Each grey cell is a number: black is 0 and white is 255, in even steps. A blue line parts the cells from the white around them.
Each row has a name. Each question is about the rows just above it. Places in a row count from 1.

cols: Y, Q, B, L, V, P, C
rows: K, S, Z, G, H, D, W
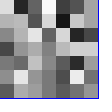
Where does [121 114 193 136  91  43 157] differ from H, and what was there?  2, [106]
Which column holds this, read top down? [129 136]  L
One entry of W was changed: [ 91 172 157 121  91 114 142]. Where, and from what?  7, [149]
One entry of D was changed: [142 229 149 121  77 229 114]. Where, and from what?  6, [236]

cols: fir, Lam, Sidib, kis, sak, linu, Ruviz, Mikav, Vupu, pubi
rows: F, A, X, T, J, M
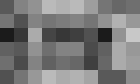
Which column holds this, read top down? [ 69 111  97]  kis
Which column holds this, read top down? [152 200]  pubi
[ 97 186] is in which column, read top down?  kis
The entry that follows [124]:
[131]
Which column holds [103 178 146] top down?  Vupu
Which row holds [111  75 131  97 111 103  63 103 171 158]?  J

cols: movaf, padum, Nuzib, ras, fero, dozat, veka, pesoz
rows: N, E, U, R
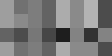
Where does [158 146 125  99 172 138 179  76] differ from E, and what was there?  2, [138]
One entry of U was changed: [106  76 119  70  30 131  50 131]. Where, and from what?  1, [99]

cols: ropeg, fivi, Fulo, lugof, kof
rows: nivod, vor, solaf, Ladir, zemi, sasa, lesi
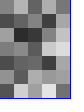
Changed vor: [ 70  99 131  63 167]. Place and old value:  1, [76]
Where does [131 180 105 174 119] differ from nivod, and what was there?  3, [99]
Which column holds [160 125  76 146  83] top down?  ropeg
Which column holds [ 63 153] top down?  lugof
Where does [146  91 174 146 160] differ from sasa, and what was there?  4, [153]
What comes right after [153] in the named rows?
[160]
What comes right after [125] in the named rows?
[138]

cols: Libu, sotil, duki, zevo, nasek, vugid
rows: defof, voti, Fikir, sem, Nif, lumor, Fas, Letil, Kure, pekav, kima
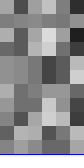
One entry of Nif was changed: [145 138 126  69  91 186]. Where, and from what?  3, [120]
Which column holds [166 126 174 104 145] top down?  Libu

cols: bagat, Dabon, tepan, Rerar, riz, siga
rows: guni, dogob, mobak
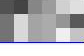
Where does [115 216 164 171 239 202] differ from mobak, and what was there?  6, [196]
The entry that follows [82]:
[68]
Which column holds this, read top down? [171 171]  Rerar

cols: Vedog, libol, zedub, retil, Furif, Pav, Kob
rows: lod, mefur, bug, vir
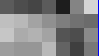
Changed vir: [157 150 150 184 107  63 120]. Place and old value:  5, [99]
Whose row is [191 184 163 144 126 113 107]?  mefur
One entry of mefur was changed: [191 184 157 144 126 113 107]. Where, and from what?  3, [163]
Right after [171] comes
[178]
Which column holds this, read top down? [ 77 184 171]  libol

